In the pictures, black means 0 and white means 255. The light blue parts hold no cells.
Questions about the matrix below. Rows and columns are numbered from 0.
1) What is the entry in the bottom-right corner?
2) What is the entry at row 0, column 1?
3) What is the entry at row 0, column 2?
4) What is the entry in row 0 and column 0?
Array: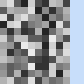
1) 164
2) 221
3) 93
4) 192

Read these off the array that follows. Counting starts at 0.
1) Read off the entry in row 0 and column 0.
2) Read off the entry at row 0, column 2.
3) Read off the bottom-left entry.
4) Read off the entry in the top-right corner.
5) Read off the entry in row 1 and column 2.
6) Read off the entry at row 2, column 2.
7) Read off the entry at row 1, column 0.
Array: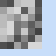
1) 93
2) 187
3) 79
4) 79
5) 215
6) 146
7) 161

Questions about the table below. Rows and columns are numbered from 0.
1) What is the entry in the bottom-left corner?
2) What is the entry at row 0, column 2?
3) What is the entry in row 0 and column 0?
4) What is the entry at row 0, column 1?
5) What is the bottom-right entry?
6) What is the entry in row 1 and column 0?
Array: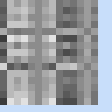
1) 59
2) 156
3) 102
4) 185
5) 116
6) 89

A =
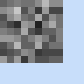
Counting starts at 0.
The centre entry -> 82
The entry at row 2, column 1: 140
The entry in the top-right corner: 140
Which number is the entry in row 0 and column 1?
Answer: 114
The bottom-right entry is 98
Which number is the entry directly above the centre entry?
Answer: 140
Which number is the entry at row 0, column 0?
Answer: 98
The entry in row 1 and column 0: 140
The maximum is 199
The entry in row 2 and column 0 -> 82
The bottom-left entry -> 154
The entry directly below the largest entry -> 169
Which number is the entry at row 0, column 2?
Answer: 127
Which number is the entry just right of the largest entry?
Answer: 82
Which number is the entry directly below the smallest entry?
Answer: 57

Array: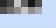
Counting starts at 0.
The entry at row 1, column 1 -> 113
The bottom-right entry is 170
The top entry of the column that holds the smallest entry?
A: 25
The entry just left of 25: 98

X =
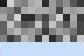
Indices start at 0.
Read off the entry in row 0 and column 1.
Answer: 209
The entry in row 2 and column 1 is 114
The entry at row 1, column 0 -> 141
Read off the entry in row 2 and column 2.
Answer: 209
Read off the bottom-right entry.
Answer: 195
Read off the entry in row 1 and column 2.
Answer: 86
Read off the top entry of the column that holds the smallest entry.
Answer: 28
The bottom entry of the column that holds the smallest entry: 129
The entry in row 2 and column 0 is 169
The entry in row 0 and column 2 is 141
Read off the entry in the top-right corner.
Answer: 58
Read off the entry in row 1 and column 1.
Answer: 129

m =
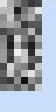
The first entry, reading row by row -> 225
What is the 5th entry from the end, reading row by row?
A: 129
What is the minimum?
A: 16
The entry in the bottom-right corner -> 200
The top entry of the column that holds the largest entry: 129
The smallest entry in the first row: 57
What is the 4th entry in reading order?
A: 87
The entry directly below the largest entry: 171
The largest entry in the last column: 225
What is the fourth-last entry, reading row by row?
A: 99
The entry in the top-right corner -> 73
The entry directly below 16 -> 142
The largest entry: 241
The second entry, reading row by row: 171
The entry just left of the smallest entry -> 142
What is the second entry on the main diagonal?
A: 184
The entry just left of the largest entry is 73
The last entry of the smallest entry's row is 114
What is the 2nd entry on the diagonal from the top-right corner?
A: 155

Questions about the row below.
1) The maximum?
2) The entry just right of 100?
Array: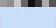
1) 199
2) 15

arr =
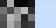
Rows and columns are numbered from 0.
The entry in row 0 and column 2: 6
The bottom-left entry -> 76
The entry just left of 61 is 49
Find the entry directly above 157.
143
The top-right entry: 22
